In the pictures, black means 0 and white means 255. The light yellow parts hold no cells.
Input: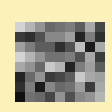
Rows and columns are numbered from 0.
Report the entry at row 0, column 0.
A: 211
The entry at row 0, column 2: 147
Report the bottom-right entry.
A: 180
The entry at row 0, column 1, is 180
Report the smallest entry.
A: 17
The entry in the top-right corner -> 71
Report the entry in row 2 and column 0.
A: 159
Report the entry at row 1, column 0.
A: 59
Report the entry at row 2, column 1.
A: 125

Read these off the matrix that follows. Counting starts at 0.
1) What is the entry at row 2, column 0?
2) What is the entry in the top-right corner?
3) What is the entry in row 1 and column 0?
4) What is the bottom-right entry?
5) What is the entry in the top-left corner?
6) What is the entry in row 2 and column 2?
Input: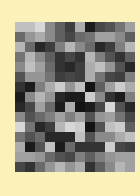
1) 182
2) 160
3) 106
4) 160
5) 192
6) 40

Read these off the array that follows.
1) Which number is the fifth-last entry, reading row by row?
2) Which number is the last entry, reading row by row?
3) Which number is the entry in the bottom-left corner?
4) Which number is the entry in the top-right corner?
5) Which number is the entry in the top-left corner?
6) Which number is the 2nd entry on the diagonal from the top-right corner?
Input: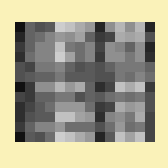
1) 90
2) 69
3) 17
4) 37
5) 17
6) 171

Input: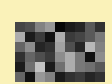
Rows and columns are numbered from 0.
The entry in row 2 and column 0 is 101
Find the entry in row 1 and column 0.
173
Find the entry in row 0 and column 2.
130
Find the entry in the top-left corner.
69
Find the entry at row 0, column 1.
79
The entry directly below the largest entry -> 152
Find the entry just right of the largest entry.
27
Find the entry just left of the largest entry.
112
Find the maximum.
195
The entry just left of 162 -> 49
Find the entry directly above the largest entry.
79
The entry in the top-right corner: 49
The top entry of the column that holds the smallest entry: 7

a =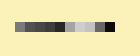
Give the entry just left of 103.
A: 194
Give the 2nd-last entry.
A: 103
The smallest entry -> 12

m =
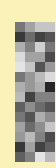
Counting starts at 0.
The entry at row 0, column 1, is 162
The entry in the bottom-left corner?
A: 96
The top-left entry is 119
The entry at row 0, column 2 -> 197
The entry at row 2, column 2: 208
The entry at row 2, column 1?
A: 130
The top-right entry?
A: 197
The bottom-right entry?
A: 186
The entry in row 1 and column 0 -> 57

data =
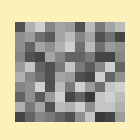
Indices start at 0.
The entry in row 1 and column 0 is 143
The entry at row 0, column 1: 176
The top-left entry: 81
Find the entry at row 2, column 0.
143
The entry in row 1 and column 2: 112
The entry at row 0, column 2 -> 207
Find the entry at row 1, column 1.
155
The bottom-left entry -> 69
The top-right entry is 187

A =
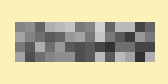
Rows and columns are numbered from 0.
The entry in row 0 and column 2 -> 101
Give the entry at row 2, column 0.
121
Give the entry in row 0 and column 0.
132
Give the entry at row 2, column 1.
90
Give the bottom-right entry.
174
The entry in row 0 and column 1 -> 142
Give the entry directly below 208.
196
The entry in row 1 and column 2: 111
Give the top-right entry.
101
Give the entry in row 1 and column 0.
164
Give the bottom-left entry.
164

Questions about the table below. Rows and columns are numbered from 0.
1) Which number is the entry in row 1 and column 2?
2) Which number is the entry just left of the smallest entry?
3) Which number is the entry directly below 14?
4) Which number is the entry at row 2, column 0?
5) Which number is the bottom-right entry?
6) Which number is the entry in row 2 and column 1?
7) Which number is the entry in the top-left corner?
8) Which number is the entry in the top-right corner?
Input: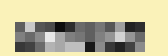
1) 139
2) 76
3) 168
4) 56
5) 139
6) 66
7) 95
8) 46
